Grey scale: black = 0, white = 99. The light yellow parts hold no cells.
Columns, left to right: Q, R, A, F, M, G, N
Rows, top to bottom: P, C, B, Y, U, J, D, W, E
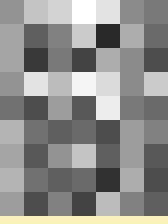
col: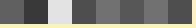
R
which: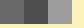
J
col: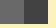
F

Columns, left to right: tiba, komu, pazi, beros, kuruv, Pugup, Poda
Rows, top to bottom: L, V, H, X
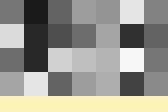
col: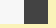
Pugup
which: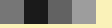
L
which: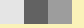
X
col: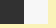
Pugup
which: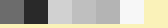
H
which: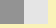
L

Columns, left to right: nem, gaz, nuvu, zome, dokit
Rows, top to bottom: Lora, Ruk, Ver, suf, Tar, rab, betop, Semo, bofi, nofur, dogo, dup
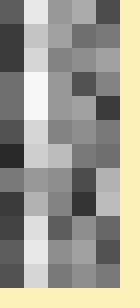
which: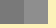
dup
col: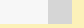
gaz
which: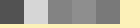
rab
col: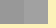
nuvu
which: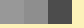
Semo
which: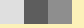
nofur

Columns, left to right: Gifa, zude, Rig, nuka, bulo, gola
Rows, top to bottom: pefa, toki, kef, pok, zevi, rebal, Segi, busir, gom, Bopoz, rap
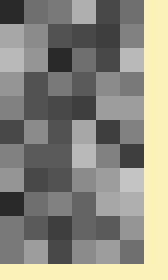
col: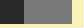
Gifa
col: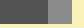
zude
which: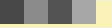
rebal
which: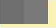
pefa
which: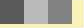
Segi
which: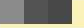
toki
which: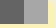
gom

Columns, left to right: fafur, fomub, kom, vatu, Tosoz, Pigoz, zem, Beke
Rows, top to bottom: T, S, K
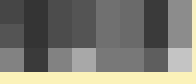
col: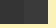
fomub
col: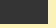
fomub

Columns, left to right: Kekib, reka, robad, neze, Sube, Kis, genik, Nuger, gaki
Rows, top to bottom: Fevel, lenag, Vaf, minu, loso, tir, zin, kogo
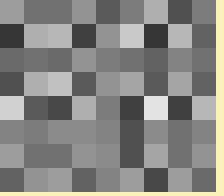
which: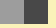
kogo
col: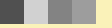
Kekib

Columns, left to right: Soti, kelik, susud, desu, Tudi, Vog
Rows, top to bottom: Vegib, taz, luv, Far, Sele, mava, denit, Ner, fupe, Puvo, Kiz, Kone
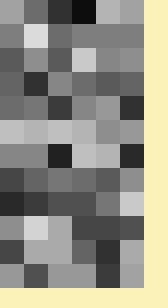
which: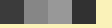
Sele
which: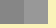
Sele
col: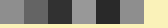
Vog
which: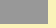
Kone

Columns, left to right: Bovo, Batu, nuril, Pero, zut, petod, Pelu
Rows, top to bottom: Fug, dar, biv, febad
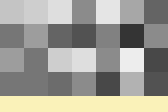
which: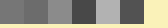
febad
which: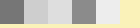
biv
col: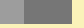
Batu
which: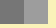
dar
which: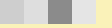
Fug
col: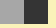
petod
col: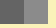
Pelu

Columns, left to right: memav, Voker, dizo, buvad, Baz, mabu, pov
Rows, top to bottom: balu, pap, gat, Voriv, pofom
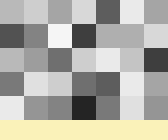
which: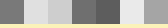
Voriv
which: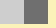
Voriv
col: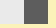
Baz
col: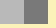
memav
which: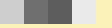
Voriv

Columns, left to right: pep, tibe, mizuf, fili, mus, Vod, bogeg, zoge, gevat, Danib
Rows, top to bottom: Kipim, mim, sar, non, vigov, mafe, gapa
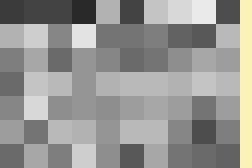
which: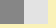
mim
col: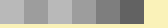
Danib
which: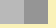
non
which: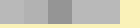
mafe
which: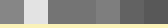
mim
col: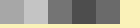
gevat
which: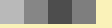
mafe

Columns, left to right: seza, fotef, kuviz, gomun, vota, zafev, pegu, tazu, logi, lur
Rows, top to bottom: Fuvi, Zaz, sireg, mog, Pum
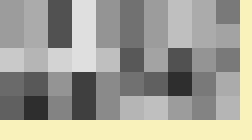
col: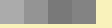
logi
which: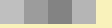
Pum

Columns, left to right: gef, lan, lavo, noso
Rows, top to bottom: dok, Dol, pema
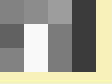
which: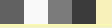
Dol
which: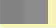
dok
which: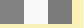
pema
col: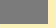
lavo

